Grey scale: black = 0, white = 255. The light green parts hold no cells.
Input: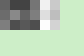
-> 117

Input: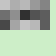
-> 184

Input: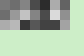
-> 44

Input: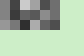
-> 162

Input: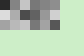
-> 120

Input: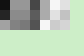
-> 171

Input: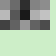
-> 46

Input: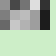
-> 116

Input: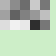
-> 109

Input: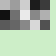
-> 206
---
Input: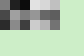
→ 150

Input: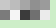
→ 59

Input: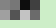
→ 84

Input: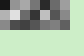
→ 191

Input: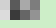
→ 58

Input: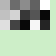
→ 55

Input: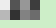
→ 50
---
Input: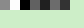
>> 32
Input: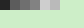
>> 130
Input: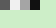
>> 240
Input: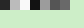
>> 156
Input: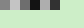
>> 19
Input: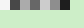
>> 204
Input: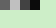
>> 192
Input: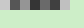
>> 106
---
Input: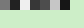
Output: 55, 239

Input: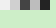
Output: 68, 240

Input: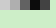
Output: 98, 204

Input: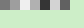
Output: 177, 239

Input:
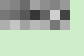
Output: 54, 207

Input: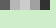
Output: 204, 204

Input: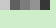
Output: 124, 200
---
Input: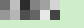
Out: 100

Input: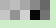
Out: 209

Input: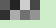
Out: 171

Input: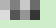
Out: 85

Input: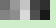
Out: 217

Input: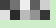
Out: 186

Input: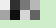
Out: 15
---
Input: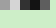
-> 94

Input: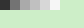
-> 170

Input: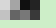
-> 57

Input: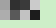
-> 58

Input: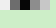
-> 141

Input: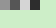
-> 148

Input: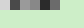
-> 107

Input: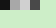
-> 168
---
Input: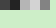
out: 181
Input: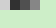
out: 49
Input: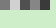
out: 80
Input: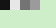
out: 231
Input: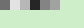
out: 38
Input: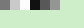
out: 17
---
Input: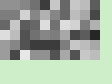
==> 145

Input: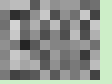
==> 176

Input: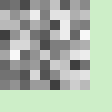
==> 102

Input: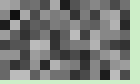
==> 169

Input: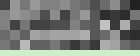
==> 66

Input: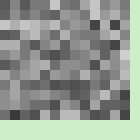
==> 89
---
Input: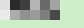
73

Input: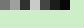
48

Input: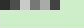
77

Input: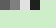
127

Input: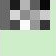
51

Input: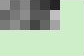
68

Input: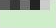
90

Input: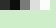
122

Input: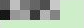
79

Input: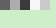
173
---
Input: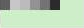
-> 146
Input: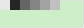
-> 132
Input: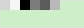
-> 124
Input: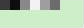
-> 242
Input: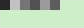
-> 81
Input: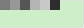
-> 180
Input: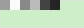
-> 187
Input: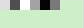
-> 162
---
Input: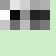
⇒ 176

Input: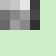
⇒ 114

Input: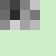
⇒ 108

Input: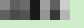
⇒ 160

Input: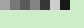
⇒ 55

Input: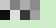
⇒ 14

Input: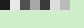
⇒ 58

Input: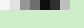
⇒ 14

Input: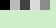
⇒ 139
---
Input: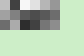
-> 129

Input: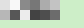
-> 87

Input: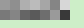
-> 133

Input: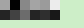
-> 66

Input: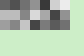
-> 188

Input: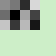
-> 0

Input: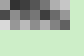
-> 141

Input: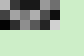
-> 163
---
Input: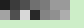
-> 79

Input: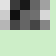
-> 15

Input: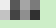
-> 68

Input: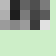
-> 29

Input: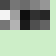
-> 160

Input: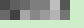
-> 65

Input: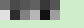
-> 44

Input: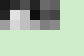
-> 225

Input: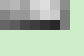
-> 151
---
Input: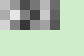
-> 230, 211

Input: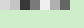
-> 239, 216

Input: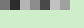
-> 193, 181

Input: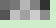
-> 204, 192

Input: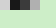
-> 210, 176

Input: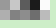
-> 251, 199

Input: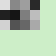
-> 222, 210
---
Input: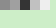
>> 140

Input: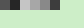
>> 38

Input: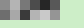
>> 168

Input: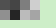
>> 207

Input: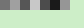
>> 86

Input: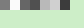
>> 102

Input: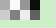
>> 12

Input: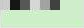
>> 22
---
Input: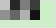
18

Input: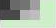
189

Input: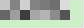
84

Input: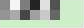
102

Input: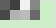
105

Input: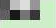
54

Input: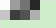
175
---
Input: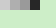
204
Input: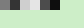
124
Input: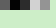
95
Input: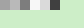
163
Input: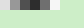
224
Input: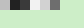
191
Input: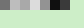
114
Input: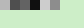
184
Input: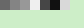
104
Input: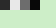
42
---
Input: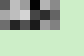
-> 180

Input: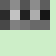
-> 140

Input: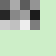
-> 92

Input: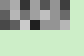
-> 148

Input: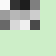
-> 29

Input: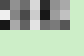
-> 145

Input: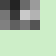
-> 106
